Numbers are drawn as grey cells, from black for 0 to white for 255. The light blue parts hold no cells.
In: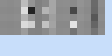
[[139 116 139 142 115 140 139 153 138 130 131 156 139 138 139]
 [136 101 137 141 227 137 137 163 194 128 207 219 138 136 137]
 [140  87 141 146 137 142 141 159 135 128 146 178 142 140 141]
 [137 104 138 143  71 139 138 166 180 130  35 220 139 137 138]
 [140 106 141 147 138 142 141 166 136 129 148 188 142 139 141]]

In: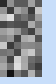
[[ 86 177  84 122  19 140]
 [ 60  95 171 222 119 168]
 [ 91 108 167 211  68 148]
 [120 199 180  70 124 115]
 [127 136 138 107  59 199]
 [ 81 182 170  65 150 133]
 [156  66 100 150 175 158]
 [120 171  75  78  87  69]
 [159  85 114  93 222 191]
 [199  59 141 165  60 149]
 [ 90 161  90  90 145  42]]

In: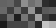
[[179 196  40 102  69  71  70  27]
 [ 40  60 161  62 118  30 110  57]
 [ 95  90  48 147  60 113  62 105]
 [ 37  45 127 111 143  70 103  99]]

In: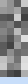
[[173  62  76 114]
 [224 139 127 200]
 [219 115 161 192]
 [115 105 141  94]
 [108 156  67  91]
 [222 137  84 117]
 [120 187 112 133]
 [110  82 128 115]
 [ 65 204  81  89]
 [ 88 164 145 152]
 [201  95 145 170]]

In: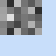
[[164  82 106 181  49 138]
 [111 177 118  69  99 129]
 [ 93 111 119 101 223 165]
 [ 46 180 129  93 123 161]
 [137  91 116 191  47 149]]

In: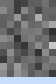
[[ 60 106 113  92 126 147  92 140]
 [111 121  63  96 116 154 103 153]
 [130 106  94 115 106  81 116  58]
 [ 88 139  51  99  73  91 141  81]
 [198 106 139 106  54  74 104 109]
 [ 70 113 102 125 113  50 125 139]
 [ 47  88 125 118 120  96  73 110]
 [166 133 108 104 139  86 121  95]
 [ 97 103 173  98  88 149 103  99]
 [102 104  71 103 135  61 107 137]
 [ 86 112  96  94  67  61 112 113]]

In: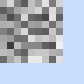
[[224 106 195 233 234 133 196 169 107]
 [171 177 199 199 191  97 116 182 188]
 [239  84  95 134 137 141 190  61 172]
 [229 187 204 193 223 113 111 156 163]
 [134 200  93 102 109 216 166 106 130]
 [178 112 188 156 160 102 148 179 175]
 [ 96 223  72  92 104 214 112  79 140]
 [147 218 125 212 192 182 167 122  95]
 [210 125 226 160 192  93 130 214 171]]

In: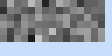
[[148 105 156  95 103  68 104  99 129 199  25 117 140  63 119]
 [153 106 160 156 142  78 101 188 119 135  80 136 115  70 130]
 [ 77 138 122 128  93 156 117 106 111 114 128 147  95 133 150]
 [ 86  94 152  94 103 157 143 121 127 161 117 137  72  99 122]
 [108 111  98 147 136 102  75 110  98 139  78  92 117 125  49]
 [110  98  96  58 121 148 171 104  36 145 186 118 107 169  81]]
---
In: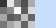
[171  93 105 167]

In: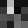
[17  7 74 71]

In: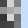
[128 168  53]

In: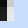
[203  29]

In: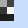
[67 55]

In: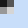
[ 86 152]

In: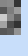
[ 52 125 204]
